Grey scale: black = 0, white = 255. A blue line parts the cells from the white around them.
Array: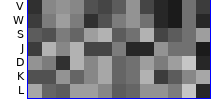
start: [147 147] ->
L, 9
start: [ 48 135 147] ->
V, 1
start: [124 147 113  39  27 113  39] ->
W, 7
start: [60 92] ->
K, 10
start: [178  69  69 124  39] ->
J, 4

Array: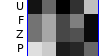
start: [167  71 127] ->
F, 2
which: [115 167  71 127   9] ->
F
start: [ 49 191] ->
U, 4
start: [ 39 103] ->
P, 4

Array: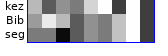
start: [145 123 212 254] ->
kez, 3
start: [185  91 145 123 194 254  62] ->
Bib, 3
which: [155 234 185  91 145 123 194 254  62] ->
Bib
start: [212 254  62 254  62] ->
kez, 5
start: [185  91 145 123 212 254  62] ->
kez, 1
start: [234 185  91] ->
Bib, 2

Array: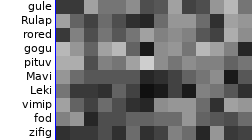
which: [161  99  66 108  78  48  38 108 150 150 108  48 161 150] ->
Rulap
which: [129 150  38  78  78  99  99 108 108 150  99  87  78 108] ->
fod
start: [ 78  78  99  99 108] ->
fod, 4
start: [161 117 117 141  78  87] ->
gule, 3
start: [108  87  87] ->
Mavi, 2
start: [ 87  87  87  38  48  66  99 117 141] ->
Mavi, 4

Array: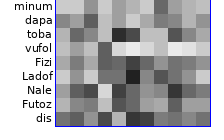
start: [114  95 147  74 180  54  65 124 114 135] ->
dis, 1
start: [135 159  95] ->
dapa, 1
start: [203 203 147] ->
minum, 1
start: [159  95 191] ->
dapa, 2

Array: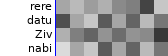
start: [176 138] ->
rere, 4
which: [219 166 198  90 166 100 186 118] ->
nabi
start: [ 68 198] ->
rere, 7
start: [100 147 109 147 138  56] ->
Ziv, 3

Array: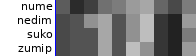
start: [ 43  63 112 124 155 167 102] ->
nume, 2
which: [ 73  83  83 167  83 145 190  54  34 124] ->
suko
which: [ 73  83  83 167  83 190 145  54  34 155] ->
zumip
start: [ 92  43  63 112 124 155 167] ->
nume, 1

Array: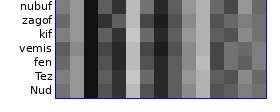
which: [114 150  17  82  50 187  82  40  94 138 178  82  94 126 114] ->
Nud
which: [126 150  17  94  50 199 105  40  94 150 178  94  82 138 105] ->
Tez
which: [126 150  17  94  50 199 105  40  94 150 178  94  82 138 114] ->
kif

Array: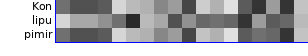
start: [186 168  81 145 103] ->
lipu, 7
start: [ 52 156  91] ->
lipu, 14
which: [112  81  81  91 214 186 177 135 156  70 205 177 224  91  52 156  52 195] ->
Kon
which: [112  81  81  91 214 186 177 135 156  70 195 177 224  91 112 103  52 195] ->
pimir
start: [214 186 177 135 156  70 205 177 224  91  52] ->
Kon, 5

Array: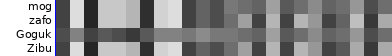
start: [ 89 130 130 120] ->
Goguk, 7
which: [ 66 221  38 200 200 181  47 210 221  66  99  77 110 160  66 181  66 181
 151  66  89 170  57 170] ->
Zibu
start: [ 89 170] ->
Zibu, 21
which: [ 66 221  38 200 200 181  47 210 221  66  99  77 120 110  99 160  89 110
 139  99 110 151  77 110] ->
mog

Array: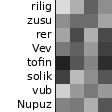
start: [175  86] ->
Nupuz, 3
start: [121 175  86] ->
Nupuz, 2

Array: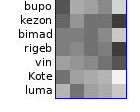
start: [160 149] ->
vin, 1
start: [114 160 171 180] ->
Kote, 1
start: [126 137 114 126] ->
rigeb, 1

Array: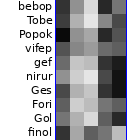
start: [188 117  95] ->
Fori, 3
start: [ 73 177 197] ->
Ges, 1
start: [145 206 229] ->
nirur, 1
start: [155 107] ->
vifep, 3
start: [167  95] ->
finol, 2

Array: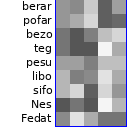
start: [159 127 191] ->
pesu, 2
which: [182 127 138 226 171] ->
libo
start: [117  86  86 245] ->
teg, 1
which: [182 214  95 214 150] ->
sifo
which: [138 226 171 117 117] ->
Fedat
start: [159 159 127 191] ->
pesu, 1
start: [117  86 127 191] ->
bezo, 1

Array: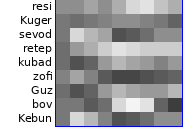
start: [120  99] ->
Kuger, 8
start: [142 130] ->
Kuger, 6
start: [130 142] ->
Kuger, 4
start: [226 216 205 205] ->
retep, 5
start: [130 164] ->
zofi, 1

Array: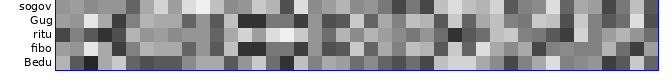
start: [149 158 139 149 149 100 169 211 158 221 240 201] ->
ritu, 7
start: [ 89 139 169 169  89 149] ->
Bedu, 9
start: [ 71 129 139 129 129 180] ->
fibo, 35
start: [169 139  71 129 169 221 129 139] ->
Bedu, 31

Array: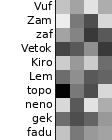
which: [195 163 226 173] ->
Vuf
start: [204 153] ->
Kiro, 1
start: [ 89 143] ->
Vetok, 2

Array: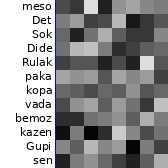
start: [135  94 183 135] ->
Gupi, 1
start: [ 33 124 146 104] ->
sen, 1
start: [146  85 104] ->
kopa, 6

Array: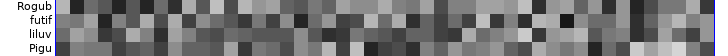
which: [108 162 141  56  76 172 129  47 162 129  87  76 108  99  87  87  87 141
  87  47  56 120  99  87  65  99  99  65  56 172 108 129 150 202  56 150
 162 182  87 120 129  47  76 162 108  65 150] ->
liluv
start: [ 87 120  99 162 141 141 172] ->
Rogub, 18
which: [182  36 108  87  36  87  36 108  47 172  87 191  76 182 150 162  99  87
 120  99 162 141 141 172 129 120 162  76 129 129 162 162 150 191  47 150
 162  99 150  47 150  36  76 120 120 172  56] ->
Rogub

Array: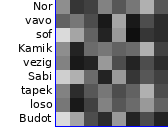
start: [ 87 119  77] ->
tapek, 3
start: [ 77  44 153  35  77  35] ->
Budot, 3
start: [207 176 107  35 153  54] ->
Sabi, 1
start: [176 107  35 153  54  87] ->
Sabi, 2
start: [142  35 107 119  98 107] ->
Kamik, 1
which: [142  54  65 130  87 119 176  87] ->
Nor

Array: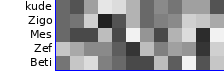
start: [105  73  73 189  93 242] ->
Beti, 5
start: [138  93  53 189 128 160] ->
Zef, 4
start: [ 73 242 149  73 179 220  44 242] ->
Mes, 5

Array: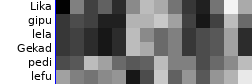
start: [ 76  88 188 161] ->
pedi, 1
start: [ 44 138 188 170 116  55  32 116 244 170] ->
Lika, 5
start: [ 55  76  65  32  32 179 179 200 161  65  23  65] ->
gipu, 1
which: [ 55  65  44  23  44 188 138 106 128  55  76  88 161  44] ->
lela
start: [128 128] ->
pedi, 9
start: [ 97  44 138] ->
Lika, 4

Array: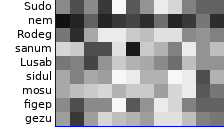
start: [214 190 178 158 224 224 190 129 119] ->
gezu, 4
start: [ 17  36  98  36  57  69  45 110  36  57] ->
nem, 1
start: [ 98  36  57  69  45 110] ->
nem, 3

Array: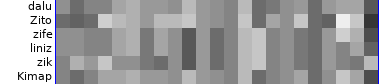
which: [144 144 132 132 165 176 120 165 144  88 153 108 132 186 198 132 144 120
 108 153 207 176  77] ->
zife
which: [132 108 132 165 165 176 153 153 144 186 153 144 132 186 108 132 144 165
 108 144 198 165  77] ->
Kimap
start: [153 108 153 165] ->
dalu, 18

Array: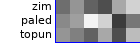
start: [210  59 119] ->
paled, 4
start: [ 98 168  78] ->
topun, 3
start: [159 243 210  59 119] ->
paled, 2
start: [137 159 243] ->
paled, 1
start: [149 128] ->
topun, 1
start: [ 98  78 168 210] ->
zim, 3

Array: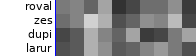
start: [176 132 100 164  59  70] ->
dupi, 3
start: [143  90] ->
larur, 4
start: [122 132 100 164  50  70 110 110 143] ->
roval, 1
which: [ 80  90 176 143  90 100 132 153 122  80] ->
larur

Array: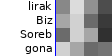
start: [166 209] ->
Biz, 1
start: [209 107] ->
Biz, 2
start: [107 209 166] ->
Soreb, 1
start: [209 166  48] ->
Soreb, 2

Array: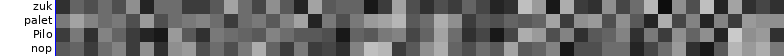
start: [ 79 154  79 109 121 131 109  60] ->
palet, 6
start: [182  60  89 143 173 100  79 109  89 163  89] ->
nop, 24
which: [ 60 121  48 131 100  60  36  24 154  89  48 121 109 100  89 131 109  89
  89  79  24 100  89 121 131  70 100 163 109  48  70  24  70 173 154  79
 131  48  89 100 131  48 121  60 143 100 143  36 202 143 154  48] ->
Pilo

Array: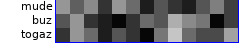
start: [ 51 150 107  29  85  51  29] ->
mude, 4
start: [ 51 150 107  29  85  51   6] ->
togaz, 1
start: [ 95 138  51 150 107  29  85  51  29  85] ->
mude, 2
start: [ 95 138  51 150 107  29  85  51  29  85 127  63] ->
mude, 2

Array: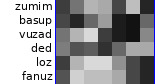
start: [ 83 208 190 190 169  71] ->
fanuz, 1
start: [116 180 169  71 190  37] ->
zumim, 2
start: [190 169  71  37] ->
fanuz, 4
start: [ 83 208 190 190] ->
fanuz, 1
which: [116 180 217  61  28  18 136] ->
vuzad
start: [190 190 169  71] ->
fanuz, 3

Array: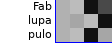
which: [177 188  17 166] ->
pulo
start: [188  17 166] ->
pulo, 2

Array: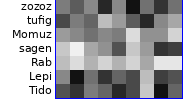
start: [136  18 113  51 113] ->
zozoz, 5
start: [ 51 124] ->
Tido, 2
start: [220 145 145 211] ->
Momuz, 6

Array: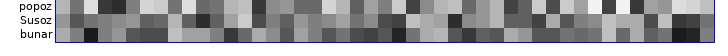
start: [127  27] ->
bunar, 2
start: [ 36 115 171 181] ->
bunar, 25
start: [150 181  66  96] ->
popoz, 31

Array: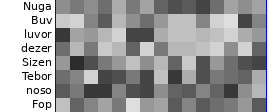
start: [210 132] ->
Buv, 2
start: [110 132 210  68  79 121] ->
Tebor, 1
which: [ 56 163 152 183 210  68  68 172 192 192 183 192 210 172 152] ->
luvor
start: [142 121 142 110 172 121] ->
Nuga, 1
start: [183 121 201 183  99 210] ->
dezer, 2

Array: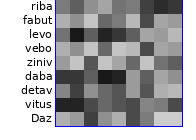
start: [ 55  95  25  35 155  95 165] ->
daba, 2
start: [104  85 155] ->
detav, 4

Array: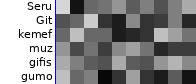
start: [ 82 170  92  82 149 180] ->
gifis, 4
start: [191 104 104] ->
kemef, 2
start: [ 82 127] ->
Seru, 8
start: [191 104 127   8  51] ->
gumo, 1
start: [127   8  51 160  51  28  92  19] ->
gumo, 3
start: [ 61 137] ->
muz, 4
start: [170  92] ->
gifis, 5

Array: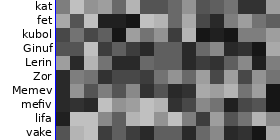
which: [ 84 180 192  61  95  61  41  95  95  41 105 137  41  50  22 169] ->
vake
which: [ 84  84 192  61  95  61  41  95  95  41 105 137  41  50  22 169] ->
Ginuf
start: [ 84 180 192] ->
vake, 1

